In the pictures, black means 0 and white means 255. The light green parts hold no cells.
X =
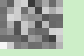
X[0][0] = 132
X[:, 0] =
[132, 110, 120, 112, 130, 106, 246]
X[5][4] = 157
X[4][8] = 213
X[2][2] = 205
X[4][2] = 82
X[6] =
[246, 204, 124, 137, 109, 111, 136, 122, 178]
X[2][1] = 215
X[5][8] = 198
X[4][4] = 119
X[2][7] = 106
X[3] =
[112, 176, 84, 201, 174, 77, 188, 103, 109]
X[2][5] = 144
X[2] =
[120, 215, 205, 156, 139, 144, 88, 106, 106]

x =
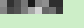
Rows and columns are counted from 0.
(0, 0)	142
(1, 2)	82
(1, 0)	131
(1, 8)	55
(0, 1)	50
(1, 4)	167

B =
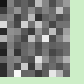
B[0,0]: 20
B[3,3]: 209
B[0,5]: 189
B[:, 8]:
[119, 194, 79, 114, 83, 127, 103, 88, 127, 82, 179]
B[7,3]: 104
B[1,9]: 111
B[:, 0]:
[20, 60, 115, 218, 41, 179, 50, 33, 104, 44, 45]
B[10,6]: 94
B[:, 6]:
[134, 129, 97, 122, 101, 235, 112, 120, 148, 89, 94]
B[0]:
[20, 129, 81, 97, 75, 189, 134, 78, 119, 154]
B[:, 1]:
[129, 115, 134, 115, 144, 136, 125, 137, 124, 123, 114]
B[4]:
[41, 144, 136, 88, 59, 146, 101, 190, 83, 159]
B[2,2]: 64
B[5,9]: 176
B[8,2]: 133
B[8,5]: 223
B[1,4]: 138
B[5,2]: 104
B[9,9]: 114
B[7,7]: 71
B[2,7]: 114
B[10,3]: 101
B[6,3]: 101
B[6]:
[50, 125, 82, 101, 117, 76, 112, 96, 103, 108]
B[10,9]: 98
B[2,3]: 99
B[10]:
[45, 114, 248, 101, 103, 61, 94, 231, 179, 98]

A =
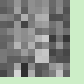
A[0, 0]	103
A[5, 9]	54
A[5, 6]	201
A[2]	[133, 126, 100, 175, 121, 173, 177, 78, 81, 93]
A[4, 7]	103
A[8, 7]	94
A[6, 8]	149
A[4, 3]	141
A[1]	[91, 104, 160, 94, 144, 140, 155, 101, 137, 81]
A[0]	[103, 114, 149, 109, 143, 133, 145, 105, 131, 97]
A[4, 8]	133
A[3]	[94, 90, 150, 68, 126, 152, 159, 115, 134, 79]
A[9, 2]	164
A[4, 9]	111
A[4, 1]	134
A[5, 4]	148
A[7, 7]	69
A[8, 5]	196
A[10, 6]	104
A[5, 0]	101
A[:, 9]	[97, 81, 93, 79, 111, 54, 91, 70, 78, 121, 96]
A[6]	[97, 123, 181, 126, 175, 113, 138, 96, 149, 91]
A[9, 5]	86
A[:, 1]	[114, 104, 126, 90, 134, 106, 123, 114, 94, 98, 101]
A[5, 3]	140
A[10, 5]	83
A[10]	[71, 101, 213, 47, 172, 83, 104, 126, 194, 96]
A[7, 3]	155

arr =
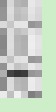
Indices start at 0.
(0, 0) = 141
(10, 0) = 175
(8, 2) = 224
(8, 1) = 194
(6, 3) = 176
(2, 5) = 214
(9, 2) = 195
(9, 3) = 204
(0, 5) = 223
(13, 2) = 240
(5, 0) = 136
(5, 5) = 227
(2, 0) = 150
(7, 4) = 234
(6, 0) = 135
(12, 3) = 179
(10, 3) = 59
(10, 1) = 68
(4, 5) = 216
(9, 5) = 219
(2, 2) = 187
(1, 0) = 149
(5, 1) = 221
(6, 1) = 222
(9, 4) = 231

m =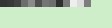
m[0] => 52
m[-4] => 121
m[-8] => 79
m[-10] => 109

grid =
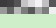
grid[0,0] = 59
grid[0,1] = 64
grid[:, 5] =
[243, 165]
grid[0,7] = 87

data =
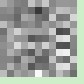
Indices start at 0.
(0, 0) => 173
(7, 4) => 89
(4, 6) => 154
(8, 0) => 132
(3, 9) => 194
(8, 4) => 152
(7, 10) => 127
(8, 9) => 107
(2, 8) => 118
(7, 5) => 158
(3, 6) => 157
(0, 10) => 149
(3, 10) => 151
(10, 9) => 154
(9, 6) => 112
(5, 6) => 108
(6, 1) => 155
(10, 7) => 130
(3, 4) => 142
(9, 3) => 157
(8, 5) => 95
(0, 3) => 124
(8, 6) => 98
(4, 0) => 113
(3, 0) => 189
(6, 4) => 201
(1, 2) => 114
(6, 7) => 165
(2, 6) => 103
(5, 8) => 217
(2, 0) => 128
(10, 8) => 189
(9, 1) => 178
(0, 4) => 196

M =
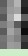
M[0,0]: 95
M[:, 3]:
[43, 30, 97, 34, 13, 64, 46]
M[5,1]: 146
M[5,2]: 129
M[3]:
[126, 150, 92, 34]
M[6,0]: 112
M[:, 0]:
[95, 108, 88, 126, 92, 117, 112]
